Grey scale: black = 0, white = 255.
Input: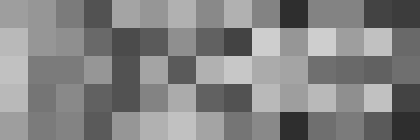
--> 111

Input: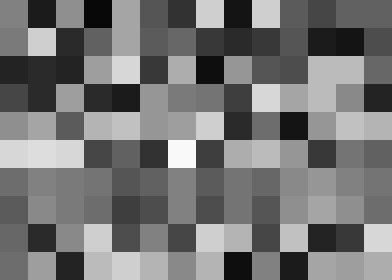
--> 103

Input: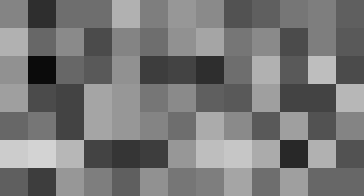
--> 75

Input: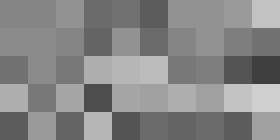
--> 63

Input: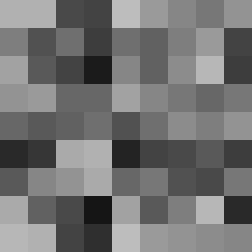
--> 61
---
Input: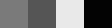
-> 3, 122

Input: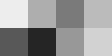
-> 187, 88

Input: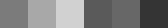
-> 52, 123

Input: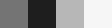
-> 246, 116

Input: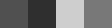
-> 120, 80

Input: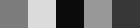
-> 55, 124

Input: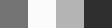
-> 47, 116

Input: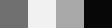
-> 7, 112

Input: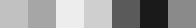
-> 138, 193

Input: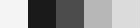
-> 219, 244
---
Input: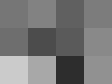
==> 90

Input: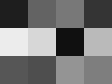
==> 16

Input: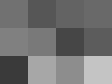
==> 70

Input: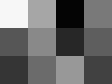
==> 39

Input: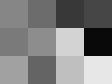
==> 211

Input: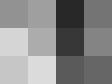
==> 55
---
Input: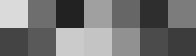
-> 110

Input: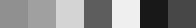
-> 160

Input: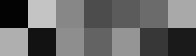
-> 196

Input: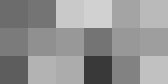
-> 116

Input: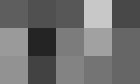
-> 80

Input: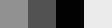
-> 82

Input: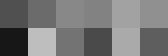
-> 107
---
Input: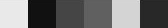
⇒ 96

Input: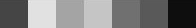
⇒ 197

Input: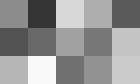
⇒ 174

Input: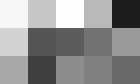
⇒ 185

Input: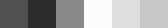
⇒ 252

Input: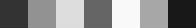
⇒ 101

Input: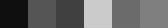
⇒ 203

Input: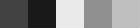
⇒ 144
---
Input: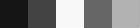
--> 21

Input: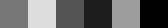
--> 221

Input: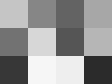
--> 182

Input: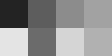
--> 162

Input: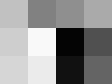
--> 80

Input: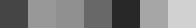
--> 144

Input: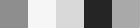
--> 142

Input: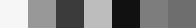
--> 59

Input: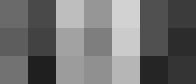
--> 156

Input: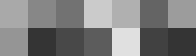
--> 72
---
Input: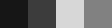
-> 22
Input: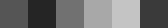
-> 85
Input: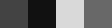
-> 67
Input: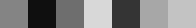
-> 132
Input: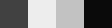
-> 65
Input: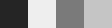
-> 37
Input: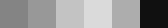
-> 132
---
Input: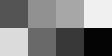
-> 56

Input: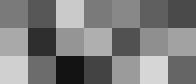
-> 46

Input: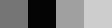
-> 117

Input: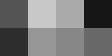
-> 45

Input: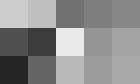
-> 59

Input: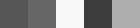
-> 86
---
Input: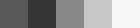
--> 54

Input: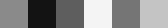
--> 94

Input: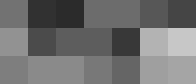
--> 120

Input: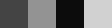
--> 68

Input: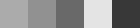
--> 145

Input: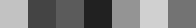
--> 33

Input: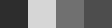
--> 45

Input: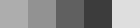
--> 146
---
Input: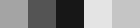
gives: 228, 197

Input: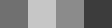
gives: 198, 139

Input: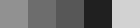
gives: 210, 145

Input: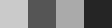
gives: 202, 170

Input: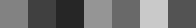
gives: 201, 149

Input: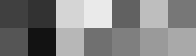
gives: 234, 213
